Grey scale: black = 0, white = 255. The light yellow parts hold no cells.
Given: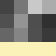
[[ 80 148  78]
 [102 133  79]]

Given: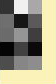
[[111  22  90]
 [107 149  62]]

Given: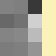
[[104 114 208]
 [132 136 187]]

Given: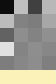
[[188 130 125]
 [ 98 142 131]]

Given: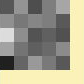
[[144 120 134]
 [220 142  83]]

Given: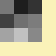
[[ 64 112 124]
 [163 193 136]]
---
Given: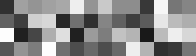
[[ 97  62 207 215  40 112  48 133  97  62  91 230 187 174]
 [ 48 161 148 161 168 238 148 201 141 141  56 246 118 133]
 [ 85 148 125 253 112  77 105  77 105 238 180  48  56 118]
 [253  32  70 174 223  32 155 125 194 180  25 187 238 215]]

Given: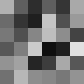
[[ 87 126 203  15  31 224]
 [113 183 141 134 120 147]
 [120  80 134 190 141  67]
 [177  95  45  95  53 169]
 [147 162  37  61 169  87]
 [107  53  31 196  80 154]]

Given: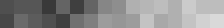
[[ 71 106  92  79  63 112 127 156 150 156 195 168 176 195 209 217]
 [ 79  86  86  57 100  63 100 134 142 176 182 189 176 203 189 189]]

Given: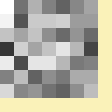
[[235  76 229 229 183 121 129]
 [243  84 202 202 208 156 156]
 [195 164 195 142 106 148 106]
 [255 114 177 129  98 135 164]
 [ 54 208 164 195 229 183  69]
 [216 135 148 114  98 142 189]
 [129 189  98 142 121 171 171]]

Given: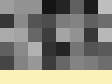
[[ 96 138 177  49  36 117  84  90]
 [ 69 131 152  61 103 131 124 109]
 [158 146 146  21  36  96  28 190]
 [170 164 103  61 164 146  55 184]
 [ 55 138  84  77 124 131  96 109]]

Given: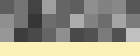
[[151  61  73 101 143  73  81 123  81 192]
 [ 94 116  67 159 101  94 143 130 136  87]
 [143 116  54 109 101 172 130 109 165 123]]

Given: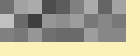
[[112 163 171  77  92 128 171 100 163]
 [128 120 150 112 106 106 157 135 135]
 [192 106  62 150 142 157 120 135 120]]

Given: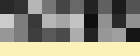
[[ 41  49 181 117  69 104  35  97  27  83]
 [151 125  62  89  75 173  35 151 159  21]
 [203 125  56 181 165 195  15 145  41 145]]
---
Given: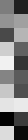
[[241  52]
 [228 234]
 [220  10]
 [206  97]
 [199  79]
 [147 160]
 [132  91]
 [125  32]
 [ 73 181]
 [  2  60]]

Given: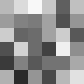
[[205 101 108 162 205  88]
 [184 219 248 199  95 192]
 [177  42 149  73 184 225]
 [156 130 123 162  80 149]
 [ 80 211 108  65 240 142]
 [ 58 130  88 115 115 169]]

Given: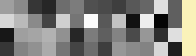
[[215 186 138  68 208 117 251  88 194  17 238   5  95]
 [159 138  54  38 109 124  80  74  62  88 102 223  95]
 [ 54 131 145 171 117  68 109  62 151 138 131 215  30]
 [ 23 159 165 178 145  38 124  95 131  74 151  46 223]]

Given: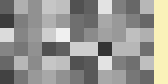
[[219 133 153 206 240 111 139 161 153 191 176]
 [133 119 145  81  96 206 206  52 183 183 111]
 [103 183 139 198 191  81  89 227 126 111 191]
 [ 96 176 145 198 191  81  96 227 126 103 183]
 [ 66 119 153 168 145 119  89 168 161 119 103]
 [ 60 126 145 176 153 111 103 168 153 126 103]]

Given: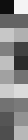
[[205 219]
 [199 176]
 [191  43]
 [161 114]
 [128  65]
 [114 122]
 [ 99  99]
 [ 85 146]
 [ 78 184]
 [ 14 244]]

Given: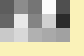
[[201 216 177 169 161]
 [101 232 132 208  43]
 [ 93 140 117 251  79]]

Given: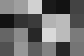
[[145 159 209  26  18  67]
 [101 139  39 217 187 123]
 [ 81 151  94 131  39 117]
 [ 18  51  59 179 187  73]]

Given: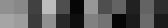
[[165 157  59 144  40  14 129 115   6  27 107  27]
 [144 136  65 188  78   6 151  78  99  33  99  46]]
